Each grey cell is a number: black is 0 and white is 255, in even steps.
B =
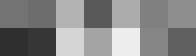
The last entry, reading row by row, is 96
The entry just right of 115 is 109
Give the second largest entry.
213
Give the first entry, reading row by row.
115

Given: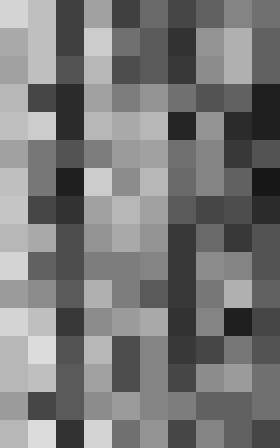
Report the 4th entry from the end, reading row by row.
70
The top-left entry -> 212
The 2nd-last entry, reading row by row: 97
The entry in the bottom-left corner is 183
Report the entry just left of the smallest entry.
97
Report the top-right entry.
112
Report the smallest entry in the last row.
50
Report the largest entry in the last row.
220
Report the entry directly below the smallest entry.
43
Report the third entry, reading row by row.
64
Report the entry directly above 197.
191
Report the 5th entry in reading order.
64
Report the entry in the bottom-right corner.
70
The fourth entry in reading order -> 161
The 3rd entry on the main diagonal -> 83
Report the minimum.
23
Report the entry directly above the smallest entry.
83
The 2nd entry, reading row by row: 191

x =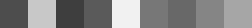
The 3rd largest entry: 166
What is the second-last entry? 133
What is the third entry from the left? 62

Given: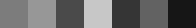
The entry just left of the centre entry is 74
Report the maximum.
199

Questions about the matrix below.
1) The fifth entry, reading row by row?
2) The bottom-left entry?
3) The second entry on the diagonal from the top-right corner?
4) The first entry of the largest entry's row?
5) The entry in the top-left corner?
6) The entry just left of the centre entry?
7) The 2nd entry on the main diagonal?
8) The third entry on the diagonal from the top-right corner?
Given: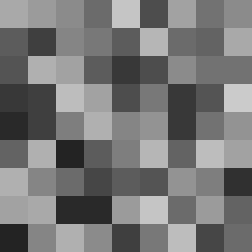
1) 197
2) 35
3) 99
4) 56
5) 169
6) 176
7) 63
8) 139

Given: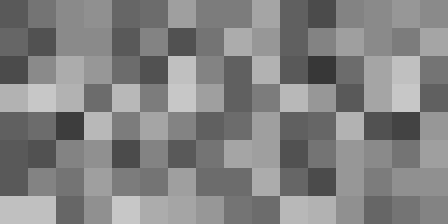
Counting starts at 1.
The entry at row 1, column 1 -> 89
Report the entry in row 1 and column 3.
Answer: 138
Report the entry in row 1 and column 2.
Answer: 116
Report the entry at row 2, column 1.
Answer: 102
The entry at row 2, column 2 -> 81
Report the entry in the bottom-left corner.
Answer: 192
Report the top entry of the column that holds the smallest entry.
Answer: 75
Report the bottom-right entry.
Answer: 131
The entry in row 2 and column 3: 138
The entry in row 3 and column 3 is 172
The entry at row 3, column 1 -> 75
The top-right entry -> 138
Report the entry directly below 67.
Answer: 116
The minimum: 55

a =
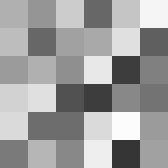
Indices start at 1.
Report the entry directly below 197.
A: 224
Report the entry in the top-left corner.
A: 176
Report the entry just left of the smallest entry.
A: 238
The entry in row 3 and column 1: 155
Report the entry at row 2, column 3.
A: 161
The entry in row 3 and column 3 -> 143
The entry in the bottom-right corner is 161
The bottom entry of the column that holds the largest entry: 53

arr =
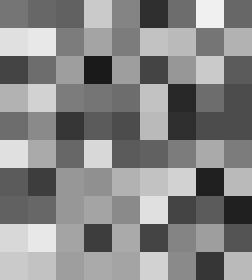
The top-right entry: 103
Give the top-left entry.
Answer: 117
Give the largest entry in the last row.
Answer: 210
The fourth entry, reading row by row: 202
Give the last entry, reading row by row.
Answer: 186
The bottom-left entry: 202
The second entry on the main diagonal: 232
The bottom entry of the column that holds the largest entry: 54
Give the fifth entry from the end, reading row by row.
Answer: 164
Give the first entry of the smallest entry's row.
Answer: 68
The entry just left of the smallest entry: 158
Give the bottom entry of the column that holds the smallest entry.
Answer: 170
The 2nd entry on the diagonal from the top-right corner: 117

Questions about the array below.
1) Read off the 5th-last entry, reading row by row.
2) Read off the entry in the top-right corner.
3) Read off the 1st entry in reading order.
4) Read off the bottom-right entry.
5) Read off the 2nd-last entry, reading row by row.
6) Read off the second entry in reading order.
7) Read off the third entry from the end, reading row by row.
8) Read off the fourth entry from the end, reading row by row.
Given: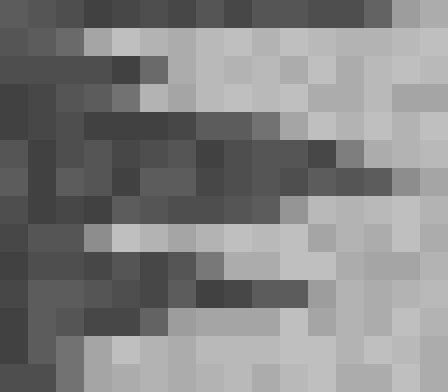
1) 191
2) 172
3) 92
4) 172
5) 191
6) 85
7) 172
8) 172

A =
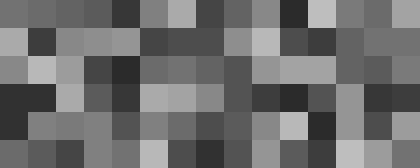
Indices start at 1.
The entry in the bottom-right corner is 114
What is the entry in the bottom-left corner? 107
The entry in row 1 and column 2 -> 107
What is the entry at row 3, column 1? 136
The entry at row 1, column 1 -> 114
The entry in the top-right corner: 163
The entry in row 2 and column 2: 61
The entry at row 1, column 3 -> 99
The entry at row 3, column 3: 156
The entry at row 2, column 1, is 170
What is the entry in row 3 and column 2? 184
